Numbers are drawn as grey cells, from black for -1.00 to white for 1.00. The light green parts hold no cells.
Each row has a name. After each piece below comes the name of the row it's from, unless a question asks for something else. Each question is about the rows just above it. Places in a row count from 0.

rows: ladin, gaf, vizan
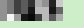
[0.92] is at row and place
vizan, 1
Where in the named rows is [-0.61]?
ladin, 4
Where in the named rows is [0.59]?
ladin, 8
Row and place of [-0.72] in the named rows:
ladin, 7
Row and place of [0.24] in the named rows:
vizan, 2
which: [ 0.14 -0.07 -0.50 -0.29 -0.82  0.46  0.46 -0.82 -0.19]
gaf

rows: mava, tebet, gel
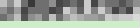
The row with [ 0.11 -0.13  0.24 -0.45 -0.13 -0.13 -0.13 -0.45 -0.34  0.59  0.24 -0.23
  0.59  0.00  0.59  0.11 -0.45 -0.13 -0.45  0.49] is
tebet
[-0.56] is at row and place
mava, 4
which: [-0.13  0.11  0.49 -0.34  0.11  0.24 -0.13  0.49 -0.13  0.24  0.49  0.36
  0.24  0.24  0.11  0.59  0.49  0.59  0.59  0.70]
gel
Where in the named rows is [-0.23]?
tebet, 11
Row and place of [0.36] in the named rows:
gel, 11
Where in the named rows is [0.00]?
tebet, 13

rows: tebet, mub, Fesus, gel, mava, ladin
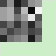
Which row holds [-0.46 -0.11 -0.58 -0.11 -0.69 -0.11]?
gel
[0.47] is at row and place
mub, 3
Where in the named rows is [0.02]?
ladin, 2
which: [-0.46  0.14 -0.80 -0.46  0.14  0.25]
tebet
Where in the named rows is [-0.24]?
mava, 2
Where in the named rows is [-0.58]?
gel, 2
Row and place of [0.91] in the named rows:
mub, 5

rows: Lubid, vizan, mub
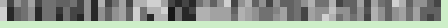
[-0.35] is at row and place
vizan, 52
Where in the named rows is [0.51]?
vizan, 47
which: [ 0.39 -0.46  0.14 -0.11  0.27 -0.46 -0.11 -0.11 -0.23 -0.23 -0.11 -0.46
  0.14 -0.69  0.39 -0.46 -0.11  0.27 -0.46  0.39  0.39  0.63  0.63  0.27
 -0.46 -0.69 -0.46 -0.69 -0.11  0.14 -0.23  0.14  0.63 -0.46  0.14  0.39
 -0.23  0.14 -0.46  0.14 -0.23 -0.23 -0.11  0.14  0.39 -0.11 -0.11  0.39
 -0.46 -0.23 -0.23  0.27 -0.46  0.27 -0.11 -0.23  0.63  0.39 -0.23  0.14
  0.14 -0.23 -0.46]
Lubid
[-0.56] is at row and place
vizan, 8
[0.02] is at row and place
vizan, 39

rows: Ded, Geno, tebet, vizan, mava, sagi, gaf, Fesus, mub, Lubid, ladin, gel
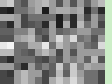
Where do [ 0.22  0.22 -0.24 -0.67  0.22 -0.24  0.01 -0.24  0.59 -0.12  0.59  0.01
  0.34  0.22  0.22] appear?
Lubid
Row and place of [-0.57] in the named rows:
ladin, 1
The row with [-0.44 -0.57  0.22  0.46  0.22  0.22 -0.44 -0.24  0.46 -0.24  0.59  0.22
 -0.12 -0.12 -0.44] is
ladin
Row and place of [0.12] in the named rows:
Geno, 4

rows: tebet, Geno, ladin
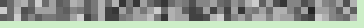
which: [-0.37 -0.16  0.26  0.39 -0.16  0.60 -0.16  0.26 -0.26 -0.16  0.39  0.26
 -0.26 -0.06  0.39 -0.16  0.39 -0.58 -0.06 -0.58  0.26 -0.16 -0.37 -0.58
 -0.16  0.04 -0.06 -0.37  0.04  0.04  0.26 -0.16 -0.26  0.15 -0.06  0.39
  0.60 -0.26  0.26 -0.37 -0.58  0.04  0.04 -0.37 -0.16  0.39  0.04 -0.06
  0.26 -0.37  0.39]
tebet
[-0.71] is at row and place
Geno, 44
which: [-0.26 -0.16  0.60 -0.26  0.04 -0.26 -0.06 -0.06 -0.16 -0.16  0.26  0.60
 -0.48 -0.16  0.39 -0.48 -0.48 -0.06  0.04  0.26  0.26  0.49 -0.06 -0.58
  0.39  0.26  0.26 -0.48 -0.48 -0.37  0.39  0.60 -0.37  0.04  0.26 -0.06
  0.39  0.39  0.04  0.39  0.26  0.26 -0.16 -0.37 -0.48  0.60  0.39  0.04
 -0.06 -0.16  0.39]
ladin
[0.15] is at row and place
tebet, 33
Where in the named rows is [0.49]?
ladin, 21

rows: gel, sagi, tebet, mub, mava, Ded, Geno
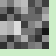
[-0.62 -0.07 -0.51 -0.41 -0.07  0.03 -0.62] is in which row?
Geno
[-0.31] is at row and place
Ded, 4

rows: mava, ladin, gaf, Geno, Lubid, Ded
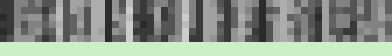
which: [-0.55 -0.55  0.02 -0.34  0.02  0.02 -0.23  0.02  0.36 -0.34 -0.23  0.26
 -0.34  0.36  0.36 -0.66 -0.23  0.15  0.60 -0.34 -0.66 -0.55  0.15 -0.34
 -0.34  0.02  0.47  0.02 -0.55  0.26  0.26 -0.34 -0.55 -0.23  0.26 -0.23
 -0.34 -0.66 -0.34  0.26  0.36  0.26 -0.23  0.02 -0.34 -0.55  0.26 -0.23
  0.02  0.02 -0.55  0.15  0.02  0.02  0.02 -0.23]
Geno
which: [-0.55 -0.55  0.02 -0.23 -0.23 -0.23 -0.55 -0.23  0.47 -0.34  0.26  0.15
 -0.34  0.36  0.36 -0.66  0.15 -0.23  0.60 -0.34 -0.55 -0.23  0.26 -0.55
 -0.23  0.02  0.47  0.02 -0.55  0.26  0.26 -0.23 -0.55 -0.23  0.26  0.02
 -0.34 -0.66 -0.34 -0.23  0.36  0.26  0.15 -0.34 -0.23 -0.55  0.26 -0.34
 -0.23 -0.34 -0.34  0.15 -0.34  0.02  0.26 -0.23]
ladin
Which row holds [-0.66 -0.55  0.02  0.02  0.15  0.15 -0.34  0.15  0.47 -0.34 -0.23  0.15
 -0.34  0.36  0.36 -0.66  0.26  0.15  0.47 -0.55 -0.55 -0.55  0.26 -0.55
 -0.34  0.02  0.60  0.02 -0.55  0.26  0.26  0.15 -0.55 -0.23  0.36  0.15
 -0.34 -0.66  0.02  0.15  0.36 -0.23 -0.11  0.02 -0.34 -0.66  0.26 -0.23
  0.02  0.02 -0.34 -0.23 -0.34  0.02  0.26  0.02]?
gaf
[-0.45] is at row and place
Ded, 36
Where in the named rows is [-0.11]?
gaf, 42

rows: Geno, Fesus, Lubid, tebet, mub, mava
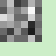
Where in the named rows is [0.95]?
Fesus, 4
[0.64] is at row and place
Lubid, 4
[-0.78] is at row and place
mub, 4
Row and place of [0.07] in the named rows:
tebet, 2

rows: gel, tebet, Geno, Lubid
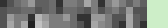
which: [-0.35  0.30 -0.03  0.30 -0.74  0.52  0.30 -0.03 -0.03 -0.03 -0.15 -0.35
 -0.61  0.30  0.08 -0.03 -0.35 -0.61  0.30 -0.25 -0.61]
Lubid
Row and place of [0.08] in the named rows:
Lubid, 14
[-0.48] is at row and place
tebet, 8

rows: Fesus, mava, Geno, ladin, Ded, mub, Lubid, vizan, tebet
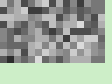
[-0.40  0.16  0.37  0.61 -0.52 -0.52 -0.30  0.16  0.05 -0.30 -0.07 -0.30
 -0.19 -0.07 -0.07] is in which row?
mava
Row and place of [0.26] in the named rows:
mub, 11

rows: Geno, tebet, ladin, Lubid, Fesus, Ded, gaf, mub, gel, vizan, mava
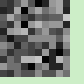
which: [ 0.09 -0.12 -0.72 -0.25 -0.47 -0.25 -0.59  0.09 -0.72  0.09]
gaf
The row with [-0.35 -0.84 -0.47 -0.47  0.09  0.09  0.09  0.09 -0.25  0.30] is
Ded
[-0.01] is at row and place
tebet, 4
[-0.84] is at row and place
Ded, 1

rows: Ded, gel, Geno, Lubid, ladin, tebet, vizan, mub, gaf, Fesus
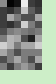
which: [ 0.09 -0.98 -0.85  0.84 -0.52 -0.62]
Ded
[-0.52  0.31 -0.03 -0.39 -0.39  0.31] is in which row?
Geno
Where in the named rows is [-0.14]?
ladin, 4
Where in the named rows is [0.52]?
gel, 3
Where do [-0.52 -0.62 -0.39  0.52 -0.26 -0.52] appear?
gel
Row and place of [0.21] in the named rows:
Fesus, 3

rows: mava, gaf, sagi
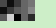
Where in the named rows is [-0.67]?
sagi, 4
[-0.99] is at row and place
sagi, 2
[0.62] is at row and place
sagi, 1
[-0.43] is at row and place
mava, 0
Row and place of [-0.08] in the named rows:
mava, 4

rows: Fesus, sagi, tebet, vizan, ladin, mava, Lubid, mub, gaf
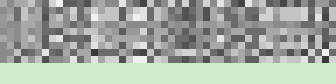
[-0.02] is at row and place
tebet, 24
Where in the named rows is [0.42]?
Lubid, 42

